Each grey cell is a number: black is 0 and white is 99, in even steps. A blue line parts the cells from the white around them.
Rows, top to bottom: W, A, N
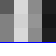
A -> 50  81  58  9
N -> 50  84  54  12

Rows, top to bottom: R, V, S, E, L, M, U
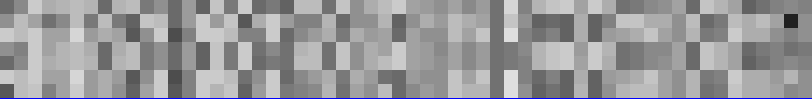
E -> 56  50  79  63  70  73  67  41  67  73  47  56  41  60  38  76  47  79  44  53  44  70  73  44  76  56  67  63  79  63  60  53  63  53  60  44  47  53  70  76  79  60  79  70  44  47  53  53  63  41  76  70  63  41  47  50  44  47
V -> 56  73  63  44  53  73  47  73  47  38  76  73  41  60  79  60  76  34  67  79  60  50  50  70  41  56  56  70  38  56  67  60  73  67  63  44  76  56  38  41  38  67  38  50  76  76  67  67  56  73  41  47  73  67  73  63  13  56
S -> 79  73  79  63  63  83  60  67  63  34  56  79  30  50  79  79  73  50  50  79  41  53  60  67  47  67  60  63  41  63  56  56  73  63  76  44  86  50  44  50  38  67  38  60  63  67  76  63  56  70  47  50  79  67  67  56  50  56

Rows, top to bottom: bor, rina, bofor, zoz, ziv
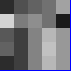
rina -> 82  48  55  44  10
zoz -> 38  24  51  75  59
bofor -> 34  24  51  71  59

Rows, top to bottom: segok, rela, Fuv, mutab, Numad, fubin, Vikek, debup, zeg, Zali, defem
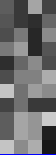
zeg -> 36  64  58  79
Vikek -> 76  44  61  54

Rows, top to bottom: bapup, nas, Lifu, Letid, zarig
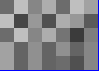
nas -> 74  27  59  31  67  59  35
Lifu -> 42  74  52  67  45  23  49

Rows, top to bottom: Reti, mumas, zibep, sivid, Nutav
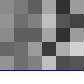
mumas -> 57  43  50  74  33  26
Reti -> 54  47  37  64  19  60

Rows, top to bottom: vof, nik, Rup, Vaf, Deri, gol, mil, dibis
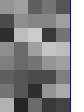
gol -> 37  33  29  29  49
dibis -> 69  14  41  22  26

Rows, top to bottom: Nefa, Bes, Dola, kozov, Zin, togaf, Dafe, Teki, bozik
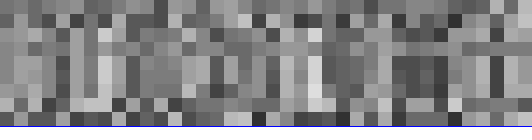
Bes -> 38  59  41  30  62  26  45  30  66  34  34  30  69  38  41  48  62  75  26  69  56  23  30  45  23  62  41  66  23  52  34  41  19  52  59  38  62  75
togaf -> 52  62  59  52  34  62  48  79  62  34  48  48  48  62  66  34  62  45  56  34  69  52  82  34  38  41  52  66  34  30  38  26  48  56  69  26  69  59
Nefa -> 45  48  41  48  52  56  38  41  48  56  52  30  59  56  38  59  62  52  41  45  52  48  59  48  41  45  30  45  45  52  52  48  38  34  38  69  41  72
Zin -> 52  62  62  52  30  62  48  79  62  34  52  48  52  62  66  34  62  41  56  38  72  56  82  34  38  41  48  66  30  30  34  26  52  56  69  26  69  59
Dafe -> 59  56  66  52  30  62  45  75  59  34  48  45  45  72  48  26  38  52  56  30  69  59  86  48  38  34  62  59  41  30  34  23  62  56  66  26  66  66

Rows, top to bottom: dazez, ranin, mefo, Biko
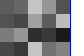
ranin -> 32  28  62  36  73
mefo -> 48  58  18  22  10
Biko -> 28  22  76  44  51
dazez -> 36  40  76  58  32

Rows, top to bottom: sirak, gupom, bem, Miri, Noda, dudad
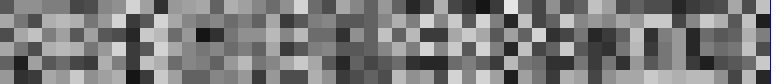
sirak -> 34  56  56  49  49  27  30  52  56  82  62  19  59  62  65  38  68  62  52  42  56  82  42  30  65  52  38  59  38  15  27  68  27  19  8  23  89  42  27  56  30  38  75  62  30  38  30  30  15  23  27  30  65  30  75
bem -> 30  65  75  49  62  34  62  34  30  15  78  72  42  59  8  19  46  56  56  72  52  72  42  42  19  56  38  75  38  72  23  23  65  78  65  34  62  38  82  19  27  46  15  23  38  75  19  49  59  15  42  34  38  68  49
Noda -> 38  12  62  34  42  27  23  68  49  23  75  68  42  52  49  38  59  72  46  52  65  78  65  34  15  38  27  34  42  19  15  15  42  49  38  23  72  46  42  19  19  46  23  46  19  59  34  46  59  23  12  30  34  42  78
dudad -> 59  19  23  65  59  78  56  62  68  8  23  78  62  38  38  52  49  59  23  59  30  30  68  56  23  30  38  30  72  56  62  30  82  52  82  62  12  62  46  23  68  62  27  56  65  65  78  72  68  72  72  56  27  72  15
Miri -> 65  46  30  68  72  68  46  59  82  23  34  82  65  52  46  52  42  49  38  65  23  34  49  52  34  34  38  52  68  49  82  52  78  34  82  49  15  75  27  38  78  34  23  19  46  72  23  46  59  15  49  42  46  75  30

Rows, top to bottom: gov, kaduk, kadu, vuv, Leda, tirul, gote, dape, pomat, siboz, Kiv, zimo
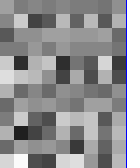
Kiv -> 41  62  56  59  52  22  66  38  66
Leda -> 79  18  69  76  18  45  34  83  22
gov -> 62  48  52  48  52  48  48  45  56
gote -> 69  41  52  41  56  52  45  41  56
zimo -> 83  97  30  26  83  86  59  30  72

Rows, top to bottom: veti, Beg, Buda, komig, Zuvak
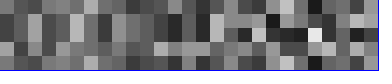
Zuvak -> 47  33  29  47  50  43  67  43  39  23  29  33  20  50  20  33  53  29  23  56  75  43  10  39  43  26  59
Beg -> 26  36  63  29  36  71  43  23  56  43  36  26  16  36  16  71  53  53  59  10  59  47  29  20  50  71  63
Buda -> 26  36  63  29  36  71  43  23  56  43  36  26  16  36  16  71  36  16  75  20  16  13  90  20  39  13  26

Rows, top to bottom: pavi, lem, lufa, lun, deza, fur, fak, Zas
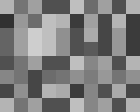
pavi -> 70  45  62  31  31  74  42  62  31  70
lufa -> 39  62  80  74  56  31  66  27  59  23

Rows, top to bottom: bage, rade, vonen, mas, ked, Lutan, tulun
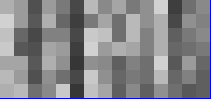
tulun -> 68  72  43  53  78  21  75  64  37  53  37  56  43  34  37

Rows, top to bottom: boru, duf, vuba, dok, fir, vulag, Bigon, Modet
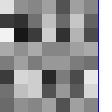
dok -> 66  56  66  52  52  62  66
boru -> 87  56  52  62  32  62  52

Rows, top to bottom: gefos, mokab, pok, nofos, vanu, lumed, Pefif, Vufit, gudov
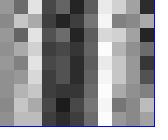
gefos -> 59  42  88  28  39  14  36  91  81  63  17
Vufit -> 53  77  66  28  11  28  46  95  46  53  73
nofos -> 56  66  81  24  28  21  39  98  70  56  42
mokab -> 53  77  66  24  14  24  46  95  50  53  66
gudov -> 56  73  73  24  17  24  42  98  59  53  63

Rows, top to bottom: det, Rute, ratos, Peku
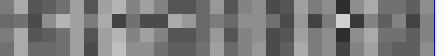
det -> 48  66  33  37  44  62  33  62  70  51  62  51  33  33  41  59  33  51  55  29  33  62  48  55  18  55  66  44  44  37  55
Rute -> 41  44  29  55  70  62  48  66  26  44  29  29  66  59  41  48  41  55  55  44  29  59  26  48  81  22  51  37  51  26  51
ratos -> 48  66  33  37  44  62  33  62  70  51  62  51  33  33  41  59  33  51  55  29  33  62  48  55  18  55  66  44  44  37  51

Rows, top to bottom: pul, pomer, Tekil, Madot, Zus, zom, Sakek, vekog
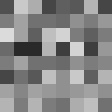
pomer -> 48  63  44  44  41  56  48  59
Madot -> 41  16  16  70  24  82  24  59
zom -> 27  44  34  74  56  78  37  70
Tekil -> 85  63  37  74  82  48  37  48

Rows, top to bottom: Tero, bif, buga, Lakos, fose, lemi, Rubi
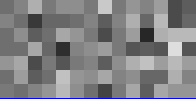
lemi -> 43  61  36  43  75  58  55  65  51  55  40  40  68  51
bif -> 51  43  22  40  40  43  51  36  51  68  40  72  29  40
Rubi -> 47  43  51  58  72  55  43  26  47  65  36  65  58  58

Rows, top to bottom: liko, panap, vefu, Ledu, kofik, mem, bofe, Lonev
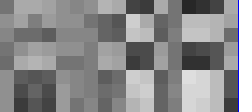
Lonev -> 56  23  33  26  60  45  52  39  52  70  76  39  49  83  80  73  23
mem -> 56  36  33  36  56  52  49  36  42  80  76  36  49  86  83  73  33
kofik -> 42  66  70  66  45  45  49  66  63  23  29  63  45  19  19  33  66

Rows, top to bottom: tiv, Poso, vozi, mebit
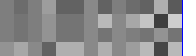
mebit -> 57  65  53  38  68  68  53  68  53  61  72  27  72
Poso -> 49  45  49  57  45  45  53  72  53  65  76  24  80
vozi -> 49  45  49  57  45  45  53  45  53  49  45  57  45
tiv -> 49  42  49  61  38  38  53  38  49  42  38  68  35

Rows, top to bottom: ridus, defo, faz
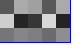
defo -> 80  14  21  84  14
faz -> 46  52  49  42  55
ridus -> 34  66  62  34  66

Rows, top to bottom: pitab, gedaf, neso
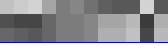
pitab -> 75  79  82  64  48  52  44  37  34  34  82  34
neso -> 40  37  34  40  48  48  52  68  68  75  27  72
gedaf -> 31  27  27  40  48  48  52  64  64  72  23  68

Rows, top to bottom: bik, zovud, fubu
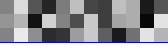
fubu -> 51  91  55  17  20  61  78  37  10  44  88  70
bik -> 51  85  33  14  48  74  27  24  74  67  10  33
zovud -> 58  70  7  81  51  30  78  24  64  67  3  88

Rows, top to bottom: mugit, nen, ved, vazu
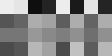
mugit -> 92  89  6  14  92  10  89  14
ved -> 46  46  59  53  49  56  43  56
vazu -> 29  33  71  63  29  75  36  71
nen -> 33  39  67  63  36  67  39  67

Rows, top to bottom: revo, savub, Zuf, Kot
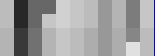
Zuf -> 70  22  44  70  77  73  67  59  67  52  73
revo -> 73  15  40  40  81  77  73  59  70  48  77

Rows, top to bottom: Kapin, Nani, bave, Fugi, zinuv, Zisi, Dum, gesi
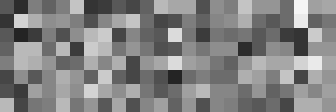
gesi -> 72  27  46  49  72  46  58  34  65  31  52  62  38  58  31  52  49  38  34  42  27  68  68  58
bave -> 34  14  23  49  31  55  72  79  27  52  38  34  85  46  23  46  42  46  34  42  23  20  79  52
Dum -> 31  23  62  52  65  55  82  65  55  68  46  34  42  62  72  52  52  42  58  38  46  62  52  62

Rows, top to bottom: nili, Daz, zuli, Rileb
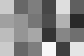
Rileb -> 79  40  49  96  24  89
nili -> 79  40  49  27  86  37
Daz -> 62  58  46  30  69  16

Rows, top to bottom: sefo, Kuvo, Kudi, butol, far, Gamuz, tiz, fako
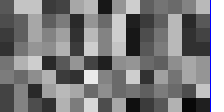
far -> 45  69  80  16  34  58  26  12  55  58  41  37  55  65  58
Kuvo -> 30  37  65  37  48  16  58  41  80  12  23  37  72  16  34
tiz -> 26  51  16  62  72  65  41  55  41  45  37  48  41  30  76
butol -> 19  45  58  55  69  23  80  51  76  9  34  48  72  19  19
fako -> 26  51  30  19  69  48  84  30  65  6  23  34  69  3  12

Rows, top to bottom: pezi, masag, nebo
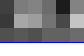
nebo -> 31  34  31  38  38  42
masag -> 22  65  61  45  28  76
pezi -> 25  48  51  42  11  51

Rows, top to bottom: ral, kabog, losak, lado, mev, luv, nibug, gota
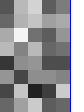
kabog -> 40  69  76  62  66
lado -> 72  51  72  40  44

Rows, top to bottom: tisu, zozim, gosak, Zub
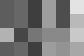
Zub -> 36  40  24  61  57  65
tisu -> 36  40  24  61  30  88

